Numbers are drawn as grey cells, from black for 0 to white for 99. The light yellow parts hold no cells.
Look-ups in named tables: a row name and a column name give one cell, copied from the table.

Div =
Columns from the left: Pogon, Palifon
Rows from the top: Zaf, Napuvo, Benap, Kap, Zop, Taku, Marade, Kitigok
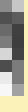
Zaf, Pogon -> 54
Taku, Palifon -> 48
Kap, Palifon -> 24
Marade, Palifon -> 48
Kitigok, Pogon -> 96
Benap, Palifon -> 25
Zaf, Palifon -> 77
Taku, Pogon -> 30
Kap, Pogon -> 48
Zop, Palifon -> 26
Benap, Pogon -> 41
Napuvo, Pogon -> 31
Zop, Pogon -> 83
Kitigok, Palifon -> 63
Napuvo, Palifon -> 36
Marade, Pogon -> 91
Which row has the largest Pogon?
Kitigok

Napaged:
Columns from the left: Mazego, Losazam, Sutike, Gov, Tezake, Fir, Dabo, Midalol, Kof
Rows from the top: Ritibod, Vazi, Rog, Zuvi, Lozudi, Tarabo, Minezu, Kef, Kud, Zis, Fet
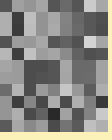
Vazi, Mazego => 68
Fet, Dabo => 35
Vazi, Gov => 57
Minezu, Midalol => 42
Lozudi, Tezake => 64
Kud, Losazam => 24
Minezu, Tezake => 33
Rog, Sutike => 73
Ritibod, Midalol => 79
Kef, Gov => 60
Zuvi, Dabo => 32
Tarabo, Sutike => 30
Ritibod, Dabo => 33
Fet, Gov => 60
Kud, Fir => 29
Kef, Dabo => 59
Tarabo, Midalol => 41
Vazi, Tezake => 65
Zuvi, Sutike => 59
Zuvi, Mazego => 32
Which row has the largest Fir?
Kef

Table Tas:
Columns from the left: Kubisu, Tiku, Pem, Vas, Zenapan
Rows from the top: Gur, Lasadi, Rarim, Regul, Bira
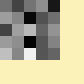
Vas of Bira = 33
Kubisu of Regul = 60
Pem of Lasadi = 3
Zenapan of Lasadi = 43
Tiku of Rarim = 62
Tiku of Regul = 55
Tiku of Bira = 52
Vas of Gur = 55
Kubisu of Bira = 74
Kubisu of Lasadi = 61
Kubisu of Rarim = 26
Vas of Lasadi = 32
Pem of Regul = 1
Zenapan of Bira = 39
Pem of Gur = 45
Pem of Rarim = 72
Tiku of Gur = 26
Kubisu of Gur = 44
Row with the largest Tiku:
Rarim

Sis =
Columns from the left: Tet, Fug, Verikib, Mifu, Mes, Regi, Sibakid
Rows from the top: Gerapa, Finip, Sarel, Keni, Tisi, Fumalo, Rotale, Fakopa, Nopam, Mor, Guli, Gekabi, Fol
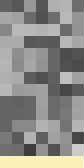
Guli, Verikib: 53
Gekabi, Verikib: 69
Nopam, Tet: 39
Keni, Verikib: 34
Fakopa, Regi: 27
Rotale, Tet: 68
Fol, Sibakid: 79
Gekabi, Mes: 62
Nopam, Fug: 38
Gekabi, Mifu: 37
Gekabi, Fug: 35
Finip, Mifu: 31
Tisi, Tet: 69

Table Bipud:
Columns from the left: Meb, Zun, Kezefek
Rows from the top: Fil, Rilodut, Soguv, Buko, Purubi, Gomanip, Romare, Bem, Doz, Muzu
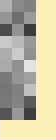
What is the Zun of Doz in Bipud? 51
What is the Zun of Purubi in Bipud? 79
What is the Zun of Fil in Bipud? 53
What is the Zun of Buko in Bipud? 72
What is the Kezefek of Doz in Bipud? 35
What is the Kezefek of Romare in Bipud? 62
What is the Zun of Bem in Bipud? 50
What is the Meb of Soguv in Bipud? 29
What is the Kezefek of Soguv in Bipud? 23
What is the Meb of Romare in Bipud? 47
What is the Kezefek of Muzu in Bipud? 24
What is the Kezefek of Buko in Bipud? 59
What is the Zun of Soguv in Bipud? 57

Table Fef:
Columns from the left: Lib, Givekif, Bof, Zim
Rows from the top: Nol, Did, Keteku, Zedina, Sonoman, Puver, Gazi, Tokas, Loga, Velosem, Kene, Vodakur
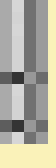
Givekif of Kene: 20
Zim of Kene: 42
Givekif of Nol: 83
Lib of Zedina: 66
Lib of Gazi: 36
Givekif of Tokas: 83
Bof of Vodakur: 44
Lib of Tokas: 66

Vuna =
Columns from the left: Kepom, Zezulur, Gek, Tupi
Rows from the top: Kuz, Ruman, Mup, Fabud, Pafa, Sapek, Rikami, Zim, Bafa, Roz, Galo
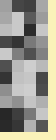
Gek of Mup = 17
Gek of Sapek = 80
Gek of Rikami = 77
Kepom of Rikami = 20
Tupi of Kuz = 65
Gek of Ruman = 35
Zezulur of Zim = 78
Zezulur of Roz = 24
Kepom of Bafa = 63
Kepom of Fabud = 27
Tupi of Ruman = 60
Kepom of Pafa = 78
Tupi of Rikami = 28
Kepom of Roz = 15
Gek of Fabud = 47
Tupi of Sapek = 72

